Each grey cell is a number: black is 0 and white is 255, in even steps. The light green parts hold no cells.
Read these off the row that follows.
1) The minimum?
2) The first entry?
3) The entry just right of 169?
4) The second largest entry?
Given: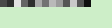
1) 15
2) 73
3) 114
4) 200

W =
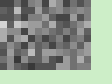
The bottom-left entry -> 83
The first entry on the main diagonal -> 69
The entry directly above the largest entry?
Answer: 83
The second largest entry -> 199
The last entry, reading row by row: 127
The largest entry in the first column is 212
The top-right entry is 113
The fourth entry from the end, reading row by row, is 156
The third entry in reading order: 113
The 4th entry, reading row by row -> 69
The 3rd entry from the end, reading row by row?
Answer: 113
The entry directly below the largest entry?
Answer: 172
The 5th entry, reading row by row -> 127
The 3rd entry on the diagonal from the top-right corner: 156
